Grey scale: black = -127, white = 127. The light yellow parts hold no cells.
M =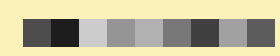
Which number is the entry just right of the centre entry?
-7
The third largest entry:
33
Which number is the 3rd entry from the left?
75

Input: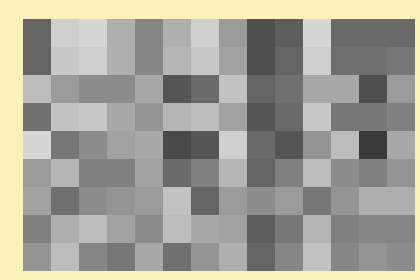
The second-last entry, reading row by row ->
20
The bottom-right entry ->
12
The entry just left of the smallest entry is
60
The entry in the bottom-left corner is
20
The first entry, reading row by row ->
-27
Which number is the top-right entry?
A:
-21
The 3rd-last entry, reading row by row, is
6
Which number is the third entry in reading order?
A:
86
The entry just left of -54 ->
40
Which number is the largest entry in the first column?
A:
86
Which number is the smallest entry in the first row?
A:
-48
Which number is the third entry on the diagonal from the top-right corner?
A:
40
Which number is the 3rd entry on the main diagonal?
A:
12
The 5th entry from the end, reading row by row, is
6
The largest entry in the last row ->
66
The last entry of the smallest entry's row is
40
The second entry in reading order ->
79
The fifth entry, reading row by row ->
6

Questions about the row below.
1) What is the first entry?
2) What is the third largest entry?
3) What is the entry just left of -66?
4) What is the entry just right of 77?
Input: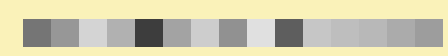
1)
-10
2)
77
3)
49
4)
17

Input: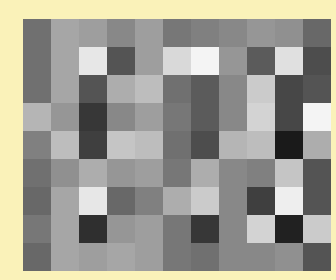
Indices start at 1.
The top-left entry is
-15
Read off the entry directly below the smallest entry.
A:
69
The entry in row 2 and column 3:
103
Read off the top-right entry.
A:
-23
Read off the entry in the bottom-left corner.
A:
-23
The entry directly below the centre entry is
-8
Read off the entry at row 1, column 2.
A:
38
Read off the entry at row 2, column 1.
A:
-15
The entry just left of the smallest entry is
61
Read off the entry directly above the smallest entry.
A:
-56
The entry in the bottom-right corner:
-43
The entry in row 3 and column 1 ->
-15
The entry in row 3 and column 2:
38
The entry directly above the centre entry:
-8
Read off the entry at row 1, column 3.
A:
30
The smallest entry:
-101
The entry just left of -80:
38
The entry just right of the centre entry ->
-50
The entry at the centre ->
-15
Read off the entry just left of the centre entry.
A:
61

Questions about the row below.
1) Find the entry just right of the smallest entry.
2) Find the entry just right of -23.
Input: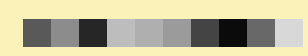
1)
-23
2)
88
